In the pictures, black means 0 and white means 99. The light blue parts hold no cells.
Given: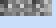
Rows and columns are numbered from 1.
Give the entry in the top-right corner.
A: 59
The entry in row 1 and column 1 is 25
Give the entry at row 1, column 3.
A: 53
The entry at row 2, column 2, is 30
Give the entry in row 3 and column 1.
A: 59
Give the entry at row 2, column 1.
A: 47
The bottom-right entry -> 59
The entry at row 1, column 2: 30
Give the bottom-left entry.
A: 30
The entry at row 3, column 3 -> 59

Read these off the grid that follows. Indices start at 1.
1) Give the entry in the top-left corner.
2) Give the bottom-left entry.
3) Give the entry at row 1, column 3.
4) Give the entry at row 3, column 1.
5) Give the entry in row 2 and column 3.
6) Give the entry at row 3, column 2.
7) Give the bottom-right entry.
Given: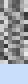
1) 45
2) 80
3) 56
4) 33
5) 50
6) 68
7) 33

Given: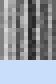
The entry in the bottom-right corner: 33
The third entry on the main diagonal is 56
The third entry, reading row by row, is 66
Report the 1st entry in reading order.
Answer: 50
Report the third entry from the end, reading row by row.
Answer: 28
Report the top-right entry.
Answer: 39
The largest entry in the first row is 83
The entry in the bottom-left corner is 56
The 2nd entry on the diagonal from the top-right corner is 61
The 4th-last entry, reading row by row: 33
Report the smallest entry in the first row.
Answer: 16
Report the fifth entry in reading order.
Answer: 39

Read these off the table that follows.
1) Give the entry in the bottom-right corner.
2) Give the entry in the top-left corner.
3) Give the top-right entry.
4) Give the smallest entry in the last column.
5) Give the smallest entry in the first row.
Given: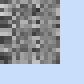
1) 31
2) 36
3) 36
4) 25
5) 31
